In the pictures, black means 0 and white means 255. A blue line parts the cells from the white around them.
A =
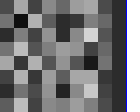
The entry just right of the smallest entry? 177
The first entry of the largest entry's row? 44
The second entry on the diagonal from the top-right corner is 104
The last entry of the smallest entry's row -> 44
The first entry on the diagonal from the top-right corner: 44
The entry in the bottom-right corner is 44
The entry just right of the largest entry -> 84
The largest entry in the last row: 188
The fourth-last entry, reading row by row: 157
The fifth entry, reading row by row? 104
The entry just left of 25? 84
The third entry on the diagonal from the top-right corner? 212
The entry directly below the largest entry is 66
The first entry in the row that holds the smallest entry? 115
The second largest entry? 200
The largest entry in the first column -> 167
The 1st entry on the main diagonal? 75
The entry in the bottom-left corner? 93
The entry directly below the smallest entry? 127
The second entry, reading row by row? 167
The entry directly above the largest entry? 127
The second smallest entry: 25

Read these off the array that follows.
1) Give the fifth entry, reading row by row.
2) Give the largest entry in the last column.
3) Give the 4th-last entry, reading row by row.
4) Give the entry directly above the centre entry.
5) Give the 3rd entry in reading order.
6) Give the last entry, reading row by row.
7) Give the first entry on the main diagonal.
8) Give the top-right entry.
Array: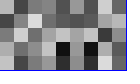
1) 81
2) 184
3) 141
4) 90
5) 123
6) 102
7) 184
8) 102

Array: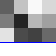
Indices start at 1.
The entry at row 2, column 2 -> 36
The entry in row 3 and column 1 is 227
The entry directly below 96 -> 125
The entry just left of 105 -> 65

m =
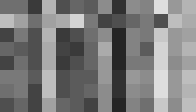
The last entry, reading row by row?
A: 190
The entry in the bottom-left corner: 79
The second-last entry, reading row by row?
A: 140
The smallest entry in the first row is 49
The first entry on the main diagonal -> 111
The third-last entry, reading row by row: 200
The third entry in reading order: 58
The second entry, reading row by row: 111
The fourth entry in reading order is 180
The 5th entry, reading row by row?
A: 79
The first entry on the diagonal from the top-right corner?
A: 180
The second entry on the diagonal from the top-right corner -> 190
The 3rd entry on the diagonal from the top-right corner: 200
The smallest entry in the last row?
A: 37

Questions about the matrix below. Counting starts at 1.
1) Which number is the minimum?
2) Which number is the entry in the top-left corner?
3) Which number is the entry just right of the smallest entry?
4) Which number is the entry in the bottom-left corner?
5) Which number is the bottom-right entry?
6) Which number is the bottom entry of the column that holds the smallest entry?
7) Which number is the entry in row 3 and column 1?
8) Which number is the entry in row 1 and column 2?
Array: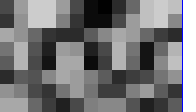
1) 1
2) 73
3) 43
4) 168
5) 92
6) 136
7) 168
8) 156

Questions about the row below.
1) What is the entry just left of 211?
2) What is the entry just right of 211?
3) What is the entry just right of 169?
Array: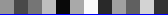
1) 96
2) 51
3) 250

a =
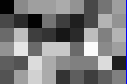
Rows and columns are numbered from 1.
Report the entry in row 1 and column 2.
138
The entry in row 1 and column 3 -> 159
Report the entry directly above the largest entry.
190
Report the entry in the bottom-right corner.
128
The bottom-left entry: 83
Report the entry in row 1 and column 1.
2
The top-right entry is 159
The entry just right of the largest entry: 138
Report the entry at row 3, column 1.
106
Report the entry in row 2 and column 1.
72
